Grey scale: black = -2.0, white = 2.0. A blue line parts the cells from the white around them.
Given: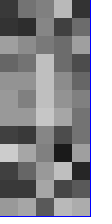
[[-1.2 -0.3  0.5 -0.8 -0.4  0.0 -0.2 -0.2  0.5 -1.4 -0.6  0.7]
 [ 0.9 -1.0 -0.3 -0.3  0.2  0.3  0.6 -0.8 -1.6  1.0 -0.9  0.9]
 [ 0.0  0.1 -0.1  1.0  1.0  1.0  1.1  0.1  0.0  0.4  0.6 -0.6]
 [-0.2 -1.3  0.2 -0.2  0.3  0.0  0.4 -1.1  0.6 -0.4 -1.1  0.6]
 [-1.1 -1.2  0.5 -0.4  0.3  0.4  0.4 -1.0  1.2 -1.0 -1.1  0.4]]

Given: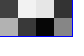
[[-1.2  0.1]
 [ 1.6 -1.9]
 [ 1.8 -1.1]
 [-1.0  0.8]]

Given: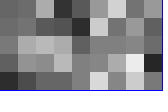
[[ 0.4 -0.5 -0.3 -1.4 -0.1]
 [-0.2  0.4  0.1  1.7  1.2]
 [ 1.3 -0.2  0.0  0.7  0.1]
 [ 0.4  1.2  0.0  0.1  1.4]
 [-0.6 -1.3 -0.5  0.0  0.0]
 [-1.2 -0.7  0.7  0.9 -0.4]
 [ 0.7 -0.6  0.9  0.2 -0.4]
 [-0.3 -0.2  0.7  0.3 -0.8]
 [-0.4 -0.3 -0.1 -0.5 -1.3]]

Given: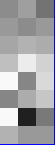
[[-0.2  0.4  0.7  1.3  1.4  1.1 -0.1  0.4]
 [ 0.5  0.2  0.8  1.7  0.1  0.7 -1.5  0.4]
 [ 0.2  0.4  0.6  1.0  1.9  0.1  1.9  0.8]]

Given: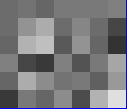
[[ 0.0 -0.9 -1.2  0.6  0.4  1.5]
 [-0.1 -0.3 -0.4 -0.1 -0.5  0.8]
 [-0.1  0.1  0.3 -0.7 -0.1 -0.8]
 [-0.1 -0.3 -0.6  0.0 -0.2  0.2]
 [-0.4  0.7  1.0 -1.1  0.2 -0.4]
 [-0.2  0.3  0.8 -0.9  0.7 -0.1]
 [-0.3 -0.3 -0.4  0.0 -0.4 -1.1]]

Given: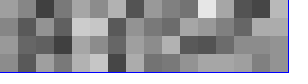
[[ 0.9  0.7  0.3  0.3]
 [-0.9  0.7  0.2  0.0]
 [-0.7 -0.4  0.2  0.5]
 [ 0.6  0.0 -0.3  0.6]
 [ 1.6  0.4 -0.7  0.6]
 [-0.2  0.6 -0.6  0.3]
 [ 0.0 -0.3  0.8 -0.1]
 [ 0.4 -0.1  0.2 -0.2]
 [-0.7  0.3  0.5  0.7]
 [ 0.8 -0.6 -0.4 -0.9]
 [ 0.2  1.1  0.2  1.1]
 [ 0.6  1.2  0.6  0.8]
 [-0.1 -0.5 -1.0 -0.1]
 [-1.0  0.3 -0.5  0.5]
 [ 0.1 -0.6 -0.4 -0.6]
 [ 0.5  0.1  0.4  0.2]]

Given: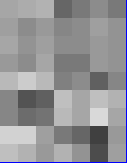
[[-0.1  0.3  0.3  0.3  0.1  0.8  0.6  0.4  0.5]
 [ 0.2  0.5  0.4  0.4 -0.5  1.0  1.4 -1.0 -0.8]
 [-0.1  0.2  0.2 -0.1  0.2  0.6  0.6 -0.4  0.3]
 [-0.4  0.1  0.2 -0.1  0.0  1.0  0.9 -0.1  0.8]
 [ 0.8  0.4  0.5  0.6  0.9 -0.5 -0.2  0.5  0.4]
 [ 0.7  0.2  0.3  0.2  1.2 -0.7 -0.3  1.3  0.8]
 [ 0.6  0.5  0.6  0.4  0.9  0.1  0.1  1.3  1.0]]
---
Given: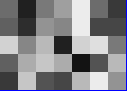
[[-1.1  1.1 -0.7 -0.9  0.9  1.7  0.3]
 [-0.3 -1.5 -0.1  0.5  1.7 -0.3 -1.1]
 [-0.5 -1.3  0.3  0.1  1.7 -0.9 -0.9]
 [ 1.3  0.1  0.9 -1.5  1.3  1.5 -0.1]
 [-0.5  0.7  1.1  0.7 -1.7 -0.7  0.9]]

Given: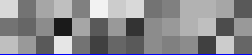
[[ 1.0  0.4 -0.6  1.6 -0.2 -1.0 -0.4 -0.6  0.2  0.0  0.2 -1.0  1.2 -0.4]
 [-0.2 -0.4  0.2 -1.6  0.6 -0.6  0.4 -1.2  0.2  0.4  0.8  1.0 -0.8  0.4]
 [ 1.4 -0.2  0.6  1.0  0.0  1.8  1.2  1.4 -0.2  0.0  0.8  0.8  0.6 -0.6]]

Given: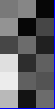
[[-0.1  0.1 -1.9]
 [-0.9 -0.3 -1.5]
 [ 0.3 -1.9 -0.9]
 [ 1.7 -0.5 -0.7]
 [ 1.5 -1.3 -0.5]
 [ 0.9 -1.7 -0.3]]

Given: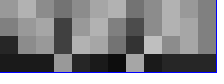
[[-1.6 -1.6 -1.6  0.4 -1.4 -1.6 -1.8  0.6 -1.6 -1.4 -1.4 -1.4]
 [ 0.4  0.8  0.2 -0.2  0.2  0.6  0.8 -0.2  0.2  0.8  0.4  0.0]
 [-1.4  0.2  0.4 -1.0  0.8  0.6 -0.2 -1.2  1.0  0.2  0.6  0.0]
 [ 0.0  0.4  0.6 -1.0  0.4  0.8  0.0 -0.8  0.2  0.8  0.6  0.0]]

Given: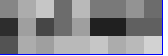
[[-1.3  0.5 -0.9 -0.3  0.5 -1.5 -1.5 -0.5 -0.5]
 [-0.7  0.7  0.5  0.9  0.9  1.1  0.7  0.9  1.3]
 [ 0.1  0.7  1.1 -0.3  0.9 -0.1 -0.1  0.3 -0.3]]

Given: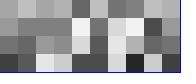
[[ 0.4  0.0  0.0  0.0  1.8 -0.2  1.4  1.8 -0.8  0.4]
 [-0.2 -0.4  0.4  0.2  1.4 -0.6  1.6  0.8 -0.4 -0.2]
 [ 0.6  1.0  0.6  0.8 -0.4  1.0 -0.2  0.0  1.0  0.8]
 [-1.0 -0.6  1.6  1.2 -0.8 -0.8  1.4 -1.4  1.2 -1.0]]

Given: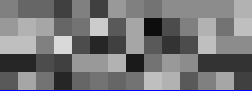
[[-1.4 -1.4 -0.8 -1.0  0.4  0.4  0.8 -1.6 -0.2  0.4  0.2 -1.2 -1.2 -1.2]
 [ 0.0 -0.4 -0.4 -1.0  0.0 -1.0  0.4  0.0 -0.2  0.2  0.2  0.2  0.2  0.8]
 [-0.6  0.6 -0.2 -1.4 -0.4 -0.2 -0.4 -0.2  1.0  0.8 -0.6  0.0  0.6 -1.0]
 [ 1.0  1.0  0.0  1.4 -0.8 -1.4 -1.0  0.6 -0.6 -1.2 -0.8  1.0  0.2  0.2]
 [ 0.4  0.8  0.6 -0.4 -0.2  1.2 -0.6  0.6 -1.8 -0.8  0.0  0.8 -0.2  1.0]]

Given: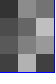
[[-1.0  0.8 -1.0]
 [-1.2  0.2 -0.2]
 [-0.6  0.0  0.4]
 [-0.8 -0.4  1.0]]
